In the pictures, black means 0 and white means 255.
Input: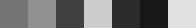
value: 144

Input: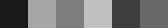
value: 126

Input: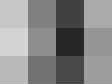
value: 184

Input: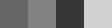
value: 101

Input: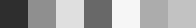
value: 194

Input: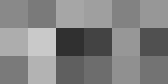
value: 173

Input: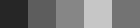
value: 115

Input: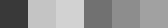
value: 161

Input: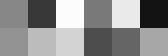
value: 211

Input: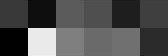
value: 112
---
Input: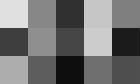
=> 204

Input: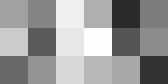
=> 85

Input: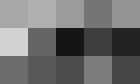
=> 62

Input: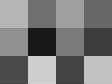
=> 123

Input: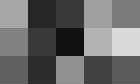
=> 179

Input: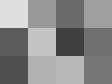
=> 64
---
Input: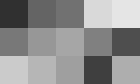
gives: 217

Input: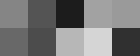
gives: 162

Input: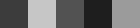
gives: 30

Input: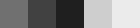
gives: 206

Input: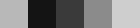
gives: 139

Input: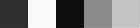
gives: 140
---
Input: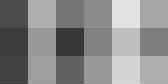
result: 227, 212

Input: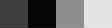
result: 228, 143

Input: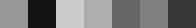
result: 203, 172

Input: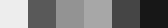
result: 237, 167

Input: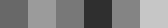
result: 198, 155

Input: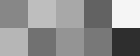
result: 245, 190

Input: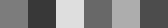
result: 222, 173

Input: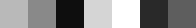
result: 255, 213

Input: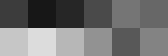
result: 220, 198

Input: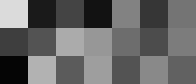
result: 219, 178
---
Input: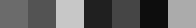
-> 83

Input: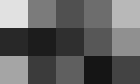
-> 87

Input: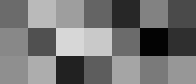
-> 122

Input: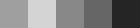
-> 136

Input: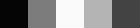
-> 124

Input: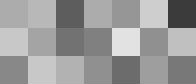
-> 158

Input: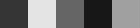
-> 101

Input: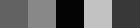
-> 98

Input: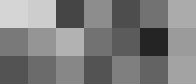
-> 121

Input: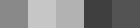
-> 137
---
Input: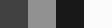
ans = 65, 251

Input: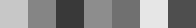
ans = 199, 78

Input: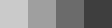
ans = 202, 62

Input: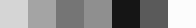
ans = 213, 252

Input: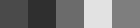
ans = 74, 126

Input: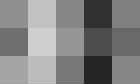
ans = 143, 135

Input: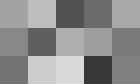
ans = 163, 129

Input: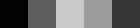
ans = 3, 53

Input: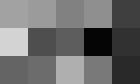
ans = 162, 41

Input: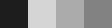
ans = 29, 130
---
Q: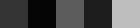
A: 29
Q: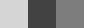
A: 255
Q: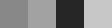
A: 199
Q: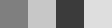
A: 222
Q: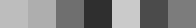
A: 47
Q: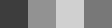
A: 120
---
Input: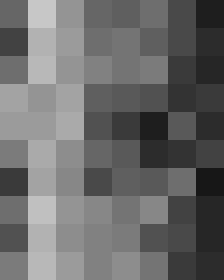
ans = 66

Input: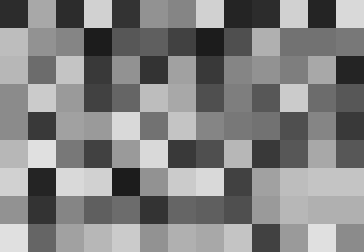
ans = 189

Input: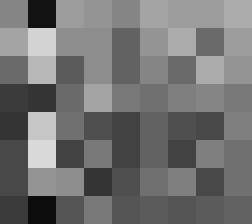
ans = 164

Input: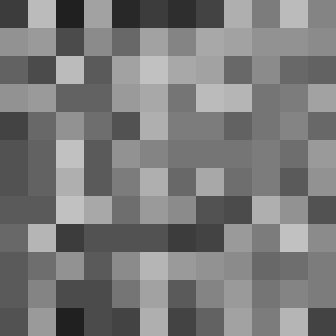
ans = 146

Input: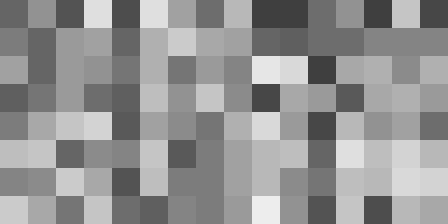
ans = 124

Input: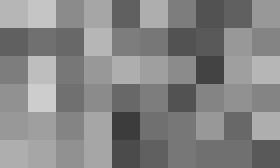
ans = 96
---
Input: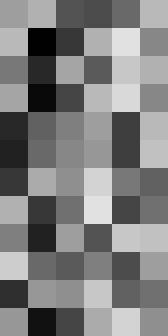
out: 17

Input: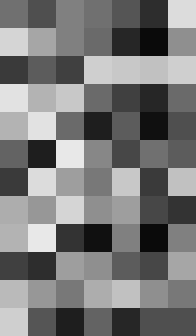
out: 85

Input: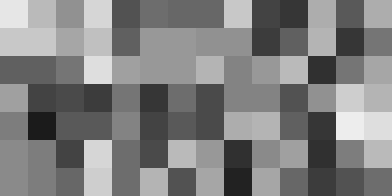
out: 125

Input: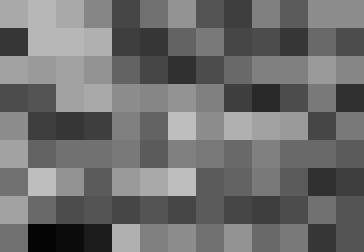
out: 4

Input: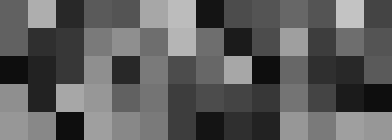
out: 136

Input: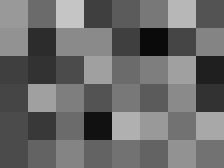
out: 99

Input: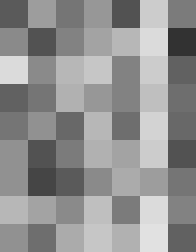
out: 110

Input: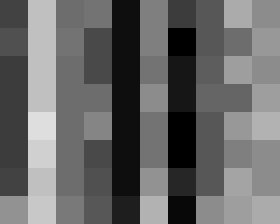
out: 200
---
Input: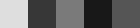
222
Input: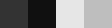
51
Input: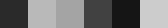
42
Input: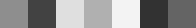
142
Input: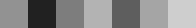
146
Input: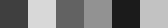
63
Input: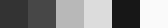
51
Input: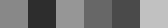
136
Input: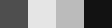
78
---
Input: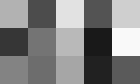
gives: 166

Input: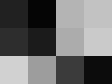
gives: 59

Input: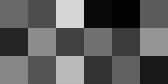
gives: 185

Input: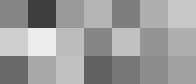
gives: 193

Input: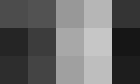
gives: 160

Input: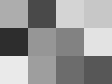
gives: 108
